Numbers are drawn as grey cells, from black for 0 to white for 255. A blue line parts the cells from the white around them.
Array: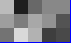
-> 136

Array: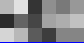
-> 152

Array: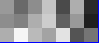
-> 42

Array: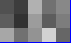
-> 136

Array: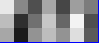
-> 124

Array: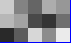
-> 151

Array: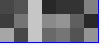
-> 129
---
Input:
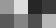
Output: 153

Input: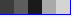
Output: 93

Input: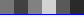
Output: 118

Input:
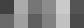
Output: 171

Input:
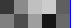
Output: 159

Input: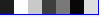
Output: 201

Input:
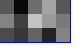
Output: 154
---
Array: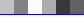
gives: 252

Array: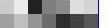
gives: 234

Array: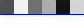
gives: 242

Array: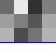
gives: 233

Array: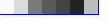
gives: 249

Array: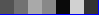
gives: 209
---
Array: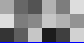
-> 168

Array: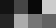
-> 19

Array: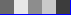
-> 106

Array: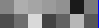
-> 133

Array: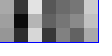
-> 169

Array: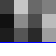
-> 64

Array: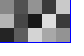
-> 136

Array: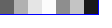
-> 99
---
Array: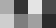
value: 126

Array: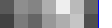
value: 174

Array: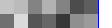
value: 55

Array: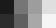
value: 96

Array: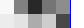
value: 172

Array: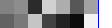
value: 34

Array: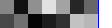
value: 49

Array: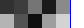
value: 15
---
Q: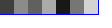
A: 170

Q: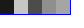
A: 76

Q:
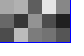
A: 147

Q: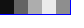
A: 173

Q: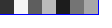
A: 187

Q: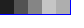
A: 133
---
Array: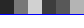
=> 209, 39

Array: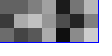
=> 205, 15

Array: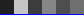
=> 197, 32

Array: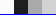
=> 251, 30

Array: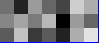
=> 227, 1

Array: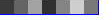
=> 206, 48

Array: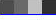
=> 193, 48

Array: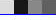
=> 220, 23

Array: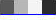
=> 244, 44
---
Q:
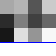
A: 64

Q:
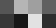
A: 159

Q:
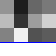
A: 157

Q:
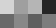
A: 181

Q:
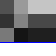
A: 72

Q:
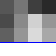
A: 209

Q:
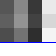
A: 66

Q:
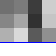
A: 49

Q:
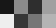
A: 46

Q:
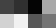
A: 4
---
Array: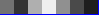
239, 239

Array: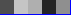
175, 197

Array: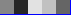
226, 226

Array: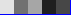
166, 227

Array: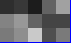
99, 201

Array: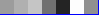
113, 253

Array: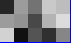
72, 220

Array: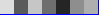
110, 221
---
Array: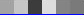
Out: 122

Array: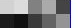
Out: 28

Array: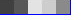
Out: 87

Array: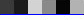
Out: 27

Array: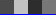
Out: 75

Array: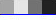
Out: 114

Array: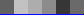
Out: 97
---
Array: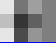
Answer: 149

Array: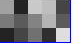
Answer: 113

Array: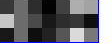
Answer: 14

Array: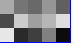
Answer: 63

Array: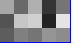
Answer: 117

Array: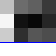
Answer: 86

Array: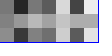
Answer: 129

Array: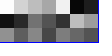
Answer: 135

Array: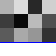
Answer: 150
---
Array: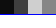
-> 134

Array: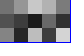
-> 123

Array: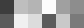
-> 141

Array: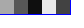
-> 66

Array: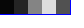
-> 81

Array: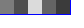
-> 59

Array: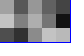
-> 68

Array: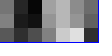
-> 108
